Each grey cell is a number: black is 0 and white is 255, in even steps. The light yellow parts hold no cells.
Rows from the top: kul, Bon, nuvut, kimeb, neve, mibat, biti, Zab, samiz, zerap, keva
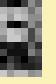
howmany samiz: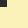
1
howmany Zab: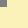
1
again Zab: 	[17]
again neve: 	[169]
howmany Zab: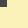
1
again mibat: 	[200]

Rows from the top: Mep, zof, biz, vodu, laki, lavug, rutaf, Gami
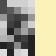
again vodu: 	[208]
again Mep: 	[208]
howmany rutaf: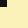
0
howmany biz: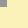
2

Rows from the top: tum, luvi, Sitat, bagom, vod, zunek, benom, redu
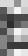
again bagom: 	[119]
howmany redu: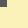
1
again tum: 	[217]

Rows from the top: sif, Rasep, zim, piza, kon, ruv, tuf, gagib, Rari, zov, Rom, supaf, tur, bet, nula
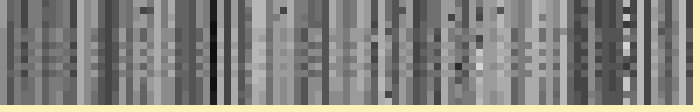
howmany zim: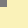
14
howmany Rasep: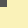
14
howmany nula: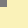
10
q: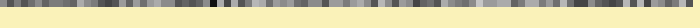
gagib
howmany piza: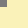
14

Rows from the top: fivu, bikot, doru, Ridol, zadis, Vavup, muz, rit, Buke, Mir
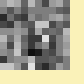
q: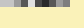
Mir
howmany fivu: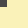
1
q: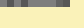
bikot
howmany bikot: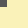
3

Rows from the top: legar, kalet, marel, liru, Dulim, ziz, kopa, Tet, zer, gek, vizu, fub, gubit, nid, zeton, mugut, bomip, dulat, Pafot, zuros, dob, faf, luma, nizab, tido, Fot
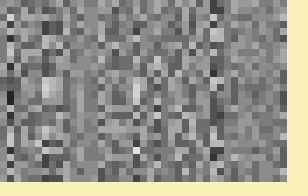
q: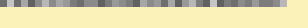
zuros
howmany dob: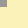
8
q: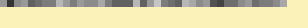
bomip
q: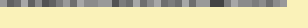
kalet
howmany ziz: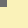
13
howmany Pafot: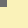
8
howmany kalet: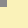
8

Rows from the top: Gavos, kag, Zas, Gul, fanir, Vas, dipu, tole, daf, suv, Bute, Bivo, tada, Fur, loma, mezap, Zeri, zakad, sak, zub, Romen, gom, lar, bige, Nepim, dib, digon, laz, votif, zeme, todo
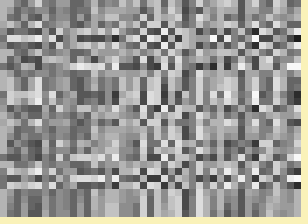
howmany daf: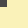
6
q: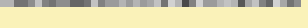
bige
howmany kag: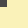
1

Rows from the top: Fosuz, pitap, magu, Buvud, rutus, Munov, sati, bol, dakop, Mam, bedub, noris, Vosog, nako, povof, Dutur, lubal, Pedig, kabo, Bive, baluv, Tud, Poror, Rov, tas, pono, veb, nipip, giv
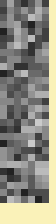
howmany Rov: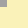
2
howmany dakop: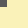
3

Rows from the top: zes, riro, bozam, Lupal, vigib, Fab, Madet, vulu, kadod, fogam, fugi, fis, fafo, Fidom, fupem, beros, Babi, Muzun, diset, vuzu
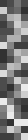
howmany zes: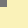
1
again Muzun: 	[234]

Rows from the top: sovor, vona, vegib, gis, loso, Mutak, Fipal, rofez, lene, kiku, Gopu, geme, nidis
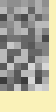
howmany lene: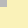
4
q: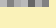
loso
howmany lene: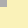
1

